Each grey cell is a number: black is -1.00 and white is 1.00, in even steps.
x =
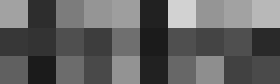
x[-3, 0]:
0.27
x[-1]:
[-0.25, -0.79, -0.15, -0.43, 0.15, -0.74, -0.19, 0.11, -0.49, -0.42]
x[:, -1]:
[0.44, -0.68, -0.42]
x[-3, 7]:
0.17
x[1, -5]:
-0.79
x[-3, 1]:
-0.65
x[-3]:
[0.27, -0.65, -0.03, 0.17, 0.24, -0.74, 0.65, 0.17, 0.27, 0.44]

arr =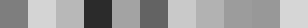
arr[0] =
-0.01
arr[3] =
-0.66
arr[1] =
0.66
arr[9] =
0.19

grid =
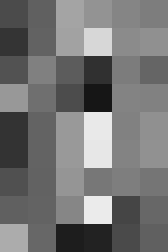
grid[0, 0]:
-0.41
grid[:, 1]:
[-0.25, -0.23, 0.00, -0.13, -0.22, -0.22, -0.23, -0.22, -0.19]
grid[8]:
[0.35, -0.19, -0.77, -0.73, -0.42, -0.25]
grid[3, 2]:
-0.40
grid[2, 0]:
-0.36
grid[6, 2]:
0.17
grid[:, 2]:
[0.29, 0.27, -0.28, -0.40, 0.20, 0.20, 0.17, 0.05, -0.77]
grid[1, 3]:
0.69
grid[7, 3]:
0.84
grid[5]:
[-0.60, -0.22, 0.20, 0.81, 0.03, 0.14]
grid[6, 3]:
-0.07

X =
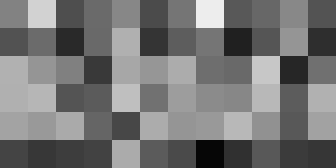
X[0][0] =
0.02
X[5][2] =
-0.52
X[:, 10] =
[0.07, 0.17, -0.70, -0.28, -0.31, -0.54]
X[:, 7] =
[0.86, -0.08, -0.14, 0.09, 0.20, -0.95]
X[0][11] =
-0.35
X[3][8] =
0.06
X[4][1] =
0.20
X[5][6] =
-0.42
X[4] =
[0.28, 0.20, 0.33, -0.21, -0.44, 0.35, 0.17, 0.20, 0.44, 0.14, -0.31, 0.27]
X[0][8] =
-0.31
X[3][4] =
0.50
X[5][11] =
-0.58
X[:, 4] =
[0.06, 0.38, 0.31, 0.50, -0.44, 0.34]
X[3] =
[0.38, 0.43, -0.34, -0.29, 0.50, -0.11, 0.23, 0.09, 0.06, 0.44, -0.28, 0.39]
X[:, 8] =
[-0.31, -0.75, -0.18, 0.06, 0.44, -0.62]
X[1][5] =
-0.59
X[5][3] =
-0.48
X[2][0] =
0.39

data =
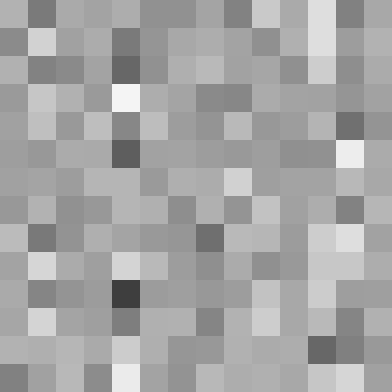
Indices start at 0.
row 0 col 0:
0.40
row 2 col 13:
0.34
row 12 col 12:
0.00
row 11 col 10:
0.32
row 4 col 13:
0.16
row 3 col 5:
0.36
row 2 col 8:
0.27
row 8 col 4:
0.29
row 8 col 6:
0.18
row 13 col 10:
0.32
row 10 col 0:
0.33
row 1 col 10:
0.38
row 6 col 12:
0.44
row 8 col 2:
0.15
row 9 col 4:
0.66
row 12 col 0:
0.40
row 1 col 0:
0.09
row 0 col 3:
0.28
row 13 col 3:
0.10
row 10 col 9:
0.52
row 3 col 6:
0.29
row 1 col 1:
0.65
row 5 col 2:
0.34
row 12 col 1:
0.37
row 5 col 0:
0.24
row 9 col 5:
0.45
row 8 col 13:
0.27
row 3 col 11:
0.27
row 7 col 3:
0.19
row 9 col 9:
0.13
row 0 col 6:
0.14
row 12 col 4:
0.60
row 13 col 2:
0.44
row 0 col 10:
0.33
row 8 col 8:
0.45
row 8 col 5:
0.20
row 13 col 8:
0.36

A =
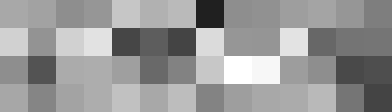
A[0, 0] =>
0.32
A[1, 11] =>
-0.19
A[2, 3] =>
0.36
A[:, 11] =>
[0.29, -0.19, 0.11, 0.45]
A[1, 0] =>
0.64
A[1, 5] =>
-0.27
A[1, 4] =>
-0.45
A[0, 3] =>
0.18
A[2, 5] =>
-0.18
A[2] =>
[0.11, -0.35, 0.34, 0.36, 0.25, -0.18, 0.02, 0.56, 1.00, 0.94, 0.23, 0.11, -0.43, -0.39]
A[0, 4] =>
0.55
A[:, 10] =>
[0.24, 0.78, 0.23, 0.34]
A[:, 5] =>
[0.39, -0.27, -0.18, 0.32]
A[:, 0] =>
[0.32, 0.64, 0.11, 0.31]

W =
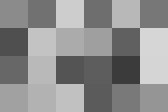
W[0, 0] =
0.09
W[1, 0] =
-0.38
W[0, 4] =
0.44
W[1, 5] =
0.68
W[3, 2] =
0.51
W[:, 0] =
[0.09, -0.38, -0.19, 0.26]
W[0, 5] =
-0.07

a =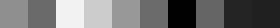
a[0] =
0.12
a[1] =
-0.17
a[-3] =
-0.21

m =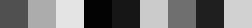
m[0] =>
-0.37
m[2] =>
0.79
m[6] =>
-0.13
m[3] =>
-0.98

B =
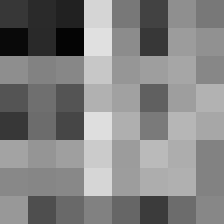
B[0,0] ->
-0.57
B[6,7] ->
0.02
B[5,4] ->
0.22
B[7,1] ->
-0.39
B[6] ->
[0.07, 0.05, 0.07, 0.68, 0.23, 0.36, 0.38, 0.02]
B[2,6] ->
0.30
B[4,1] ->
-0.15
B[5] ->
[0.28, 0.17, 0.25, 0.59, 0.22, 0.46, 0.36, 0.02]
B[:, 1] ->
[-0.67, -0.68, 0.02, -0.13, -0.15, 0.17, 0.05, -0.39]
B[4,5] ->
-0.04
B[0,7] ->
-0.06
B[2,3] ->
0.56
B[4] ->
[-0.57, -0.15, -0.45, 0.74, 0.37, -0.04, 0.43, 0.31]
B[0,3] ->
0.67
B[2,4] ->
0.18
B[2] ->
[0.11, 0.02, 0.06, 0.56, 0.18, 0.24, 0.30, 0.06]
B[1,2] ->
-0.97

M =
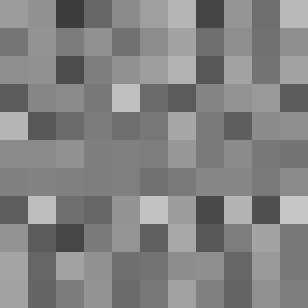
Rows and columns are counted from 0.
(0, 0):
0.22
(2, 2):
-0.40
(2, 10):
0.28
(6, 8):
0.05
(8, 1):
-0.28
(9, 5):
-0.10
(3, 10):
-0.28
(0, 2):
-0.52
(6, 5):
-0.11
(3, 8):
0.15
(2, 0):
0.11
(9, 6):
0.10
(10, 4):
-0.17
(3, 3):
-0.06
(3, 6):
-0.29
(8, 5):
-0.25
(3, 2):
0.09
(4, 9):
0.09
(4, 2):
-0.17
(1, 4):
-0.11
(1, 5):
0.10
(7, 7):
-0.43
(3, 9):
0.20
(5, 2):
0.14
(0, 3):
-0.20
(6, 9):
-0.04
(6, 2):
0.00
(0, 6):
0.42
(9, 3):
0.14
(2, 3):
-0.01
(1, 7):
-0.14
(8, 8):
-0.02
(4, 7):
-0.04
